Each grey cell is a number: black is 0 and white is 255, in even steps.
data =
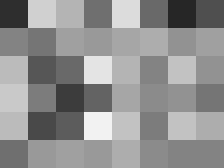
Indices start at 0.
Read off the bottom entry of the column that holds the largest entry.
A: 153
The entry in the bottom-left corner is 111
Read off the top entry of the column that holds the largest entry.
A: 111
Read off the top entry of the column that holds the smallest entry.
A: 38
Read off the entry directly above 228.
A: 153
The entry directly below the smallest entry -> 146
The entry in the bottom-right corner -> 131
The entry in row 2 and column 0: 187
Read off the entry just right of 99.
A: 166
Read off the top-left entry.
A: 46
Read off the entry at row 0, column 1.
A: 208
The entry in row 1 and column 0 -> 131
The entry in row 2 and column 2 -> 105

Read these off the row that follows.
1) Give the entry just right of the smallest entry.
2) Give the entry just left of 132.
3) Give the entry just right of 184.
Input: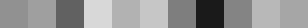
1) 132
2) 26
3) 166

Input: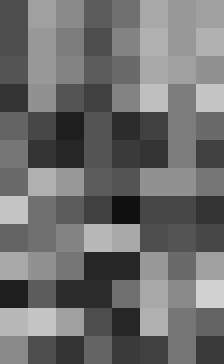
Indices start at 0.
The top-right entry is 160
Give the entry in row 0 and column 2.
137
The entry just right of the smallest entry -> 71
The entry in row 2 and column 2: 131
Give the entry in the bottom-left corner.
137
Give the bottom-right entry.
58
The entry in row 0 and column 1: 160
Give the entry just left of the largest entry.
137
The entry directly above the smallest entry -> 84
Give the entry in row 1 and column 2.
124
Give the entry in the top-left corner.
77
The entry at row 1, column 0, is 77
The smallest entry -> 16
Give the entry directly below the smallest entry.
168
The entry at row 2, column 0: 84
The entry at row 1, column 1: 152
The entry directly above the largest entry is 160

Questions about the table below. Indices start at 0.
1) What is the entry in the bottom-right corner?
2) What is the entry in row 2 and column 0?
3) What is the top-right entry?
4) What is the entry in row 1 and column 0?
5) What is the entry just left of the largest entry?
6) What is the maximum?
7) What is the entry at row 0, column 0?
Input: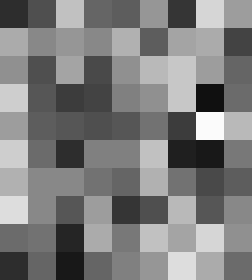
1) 107
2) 144
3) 157
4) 171
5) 60
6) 251
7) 45
